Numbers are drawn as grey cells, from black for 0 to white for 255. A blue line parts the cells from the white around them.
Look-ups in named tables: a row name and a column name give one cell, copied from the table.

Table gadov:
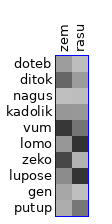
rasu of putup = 119
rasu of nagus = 189
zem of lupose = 140
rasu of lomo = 50
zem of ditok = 102
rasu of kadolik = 152
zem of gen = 167
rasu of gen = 191
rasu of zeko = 178
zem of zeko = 71
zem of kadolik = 151
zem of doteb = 157
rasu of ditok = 156
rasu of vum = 116
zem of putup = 173
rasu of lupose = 52
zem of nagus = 191
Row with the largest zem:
nagus

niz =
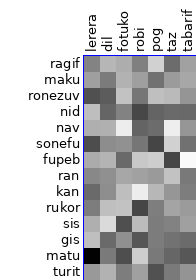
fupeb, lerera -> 171
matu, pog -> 121
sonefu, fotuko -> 145
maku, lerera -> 159
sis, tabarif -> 160
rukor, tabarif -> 155
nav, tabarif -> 150
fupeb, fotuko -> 105
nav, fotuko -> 237
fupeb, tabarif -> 249
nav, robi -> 100
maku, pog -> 113
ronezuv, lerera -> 80
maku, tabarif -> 167
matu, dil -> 122
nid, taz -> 106
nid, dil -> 101
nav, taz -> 238
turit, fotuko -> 125
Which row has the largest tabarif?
fupeb

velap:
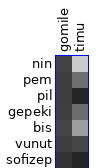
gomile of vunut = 61
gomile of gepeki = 63
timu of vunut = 71
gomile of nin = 66
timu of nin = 204
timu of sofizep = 38
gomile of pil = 62

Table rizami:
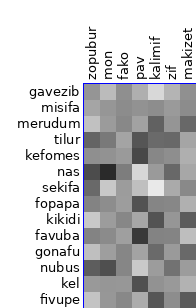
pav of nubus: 201
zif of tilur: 104
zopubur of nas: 76
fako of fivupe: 136
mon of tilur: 121
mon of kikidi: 156
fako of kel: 151
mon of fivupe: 151
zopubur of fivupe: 195
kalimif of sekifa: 233
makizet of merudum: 104
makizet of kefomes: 175
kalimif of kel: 146
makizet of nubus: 156
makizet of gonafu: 105
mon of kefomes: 146
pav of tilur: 85
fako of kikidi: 135
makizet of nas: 167
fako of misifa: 140
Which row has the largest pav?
nas

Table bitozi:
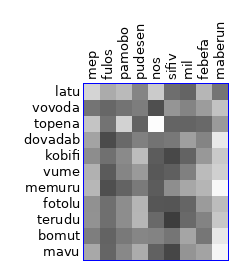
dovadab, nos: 115
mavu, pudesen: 172
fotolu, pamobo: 141
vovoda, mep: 116
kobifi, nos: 92
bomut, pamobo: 121
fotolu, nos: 86
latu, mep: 212
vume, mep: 177
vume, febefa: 187

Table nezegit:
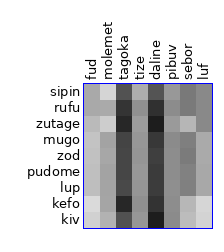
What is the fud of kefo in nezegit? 218
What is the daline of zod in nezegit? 63
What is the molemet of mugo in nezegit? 163
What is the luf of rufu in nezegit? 137
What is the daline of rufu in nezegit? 48
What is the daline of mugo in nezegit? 56
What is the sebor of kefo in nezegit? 183
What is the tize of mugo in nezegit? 151
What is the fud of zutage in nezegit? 186
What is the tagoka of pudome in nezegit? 70

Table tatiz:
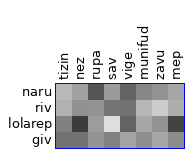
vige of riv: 114
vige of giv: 163
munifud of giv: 143
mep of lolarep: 67
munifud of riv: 182
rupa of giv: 148
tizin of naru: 185
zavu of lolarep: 146
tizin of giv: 114
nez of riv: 145
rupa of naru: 85
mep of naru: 166

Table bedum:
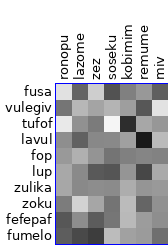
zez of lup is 89
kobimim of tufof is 45
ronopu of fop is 153
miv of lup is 170
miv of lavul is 186
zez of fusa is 206
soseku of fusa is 82
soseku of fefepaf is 118
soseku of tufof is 245
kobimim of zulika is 173
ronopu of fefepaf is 87
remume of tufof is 167
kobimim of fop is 128
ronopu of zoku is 124
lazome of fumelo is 73

